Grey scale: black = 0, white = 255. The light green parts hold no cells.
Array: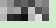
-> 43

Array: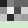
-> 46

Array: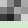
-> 33

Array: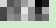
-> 142

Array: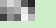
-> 143

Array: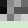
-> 121
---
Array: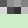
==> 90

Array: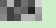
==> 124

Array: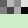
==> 96

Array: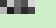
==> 57

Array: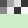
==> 84

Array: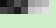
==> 15

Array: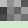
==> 59

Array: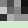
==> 203

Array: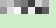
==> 182
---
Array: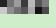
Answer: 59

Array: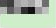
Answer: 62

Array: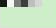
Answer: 121

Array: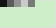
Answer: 121

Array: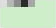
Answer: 167

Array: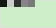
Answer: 121

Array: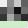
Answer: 54

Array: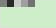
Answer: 128

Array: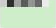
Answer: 104

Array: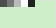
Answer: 118
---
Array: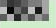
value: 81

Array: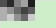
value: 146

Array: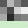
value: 43

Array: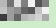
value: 195

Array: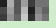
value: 47

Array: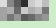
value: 106

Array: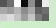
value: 196
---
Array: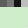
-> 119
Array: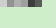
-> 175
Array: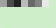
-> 186
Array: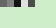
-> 131
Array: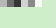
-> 209
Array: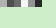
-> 177
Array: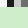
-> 204
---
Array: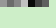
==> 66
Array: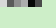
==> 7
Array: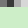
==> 174
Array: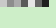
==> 101
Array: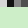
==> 134
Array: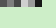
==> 154
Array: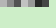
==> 41
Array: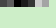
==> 205
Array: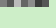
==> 60
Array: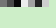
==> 36
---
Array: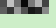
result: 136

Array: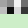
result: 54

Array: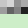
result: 32

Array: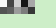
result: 54

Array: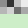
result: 168

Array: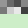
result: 63
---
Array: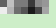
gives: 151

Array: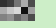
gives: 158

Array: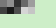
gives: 157

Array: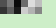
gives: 191

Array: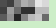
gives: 186

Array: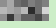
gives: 212

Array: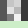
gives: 57

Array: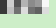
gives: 248

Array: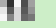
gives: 146

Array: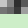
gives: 88
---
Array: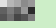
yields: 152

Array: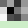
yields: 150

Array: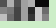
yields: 9

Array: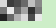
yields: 136

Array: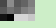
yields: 127

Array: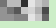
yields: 175
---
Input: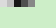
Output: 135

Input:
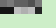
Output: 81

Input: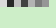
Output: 179

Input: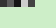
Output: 66

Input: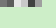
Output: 65

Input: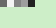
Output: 33

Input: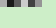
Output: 65
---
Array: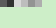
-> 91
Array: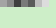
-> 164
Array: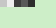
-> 198
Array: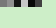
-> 120
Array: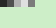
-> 39
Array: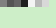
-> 128
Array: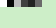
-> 254
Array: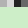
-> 178
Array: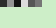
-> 44
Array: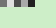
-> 115
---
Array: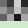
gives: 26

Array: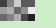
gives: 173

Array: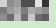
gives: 187

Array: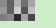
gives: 43

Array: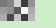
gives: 196

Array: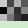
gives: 57

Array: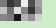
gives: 24
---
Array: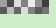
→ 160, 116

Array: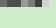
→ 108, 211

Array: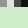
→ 148, 17

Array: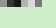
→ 147, 121

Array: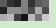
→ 91, 200

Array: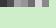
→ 55, 137
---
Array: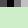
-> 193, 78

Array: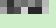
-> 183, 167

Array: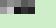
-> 103, 160

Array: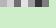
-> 126, 182

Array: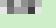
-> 187, 230

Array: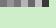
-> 57, 119

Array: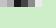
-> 234, 195

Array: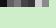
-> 138, 17

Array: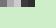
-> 47, 117

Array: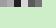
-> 118, 158
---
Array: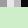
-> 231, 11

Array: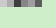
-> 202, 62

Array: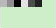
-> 227, 4

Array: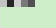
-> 207, 37

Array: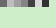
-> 218, 49

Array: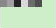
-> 217, 37

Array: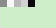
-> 248, 10

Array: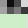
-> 215, 15
